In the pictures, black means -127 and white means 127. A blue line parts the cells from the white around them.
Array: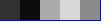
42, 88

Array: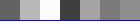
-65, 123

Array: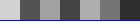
-59, 82

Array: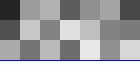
95, 103

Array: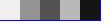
-44, 111

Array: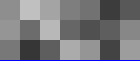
-25, 64
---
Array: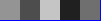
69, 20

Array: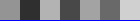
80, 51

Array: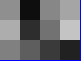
68, 45

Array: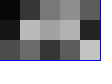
66, 58

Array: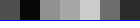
75, 39

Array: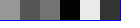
107, 23

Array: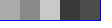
73, 43

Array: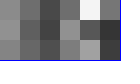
116, 33

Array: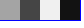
112, 36

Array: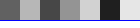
102, 82
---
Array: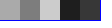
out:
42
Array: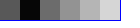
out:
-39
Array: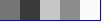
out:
-10
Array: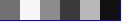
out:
-14
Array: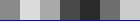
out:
10
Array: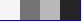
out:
117
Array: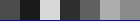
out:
-51
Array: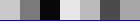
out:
73
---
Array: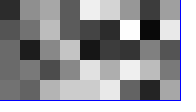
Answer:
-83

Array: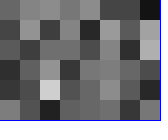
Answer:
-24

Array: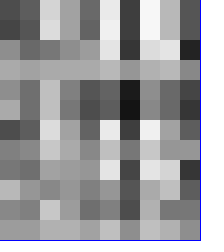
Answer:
-50

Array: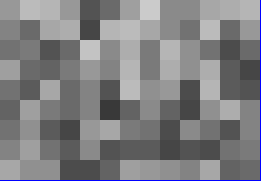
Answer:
24

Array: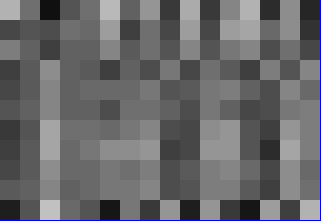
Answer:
50

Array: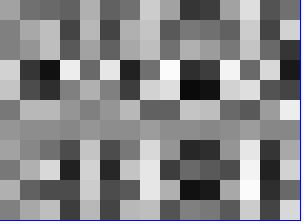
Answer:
34

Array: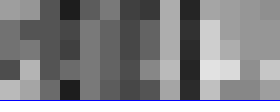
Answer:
30
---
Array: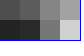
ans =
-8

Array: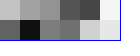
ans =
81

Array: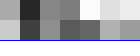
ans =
49

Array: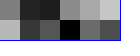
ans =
-20

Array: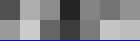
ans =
69

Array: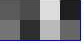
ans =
57

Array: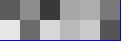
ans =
73

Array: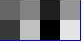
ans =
-127
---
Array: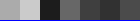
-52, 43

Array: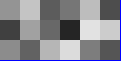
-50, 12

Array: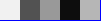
54, 113

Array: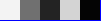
-123, 115

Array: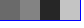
68, -21

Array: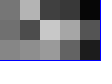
-121, 6

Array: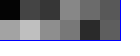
-39, 35

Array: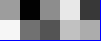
-71, 118

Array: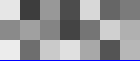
-4, 108
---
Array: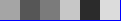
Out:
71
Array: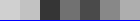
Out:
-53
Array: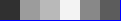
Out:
115
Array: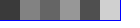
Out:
23
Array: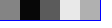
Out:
-36
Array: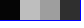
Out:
62
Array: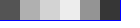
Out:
109
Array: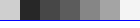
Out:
6
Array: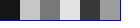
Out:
99
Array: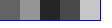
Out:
-90
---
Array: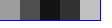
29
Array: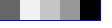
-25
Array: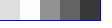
94
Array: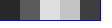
-87
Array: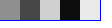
15
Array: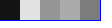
-108
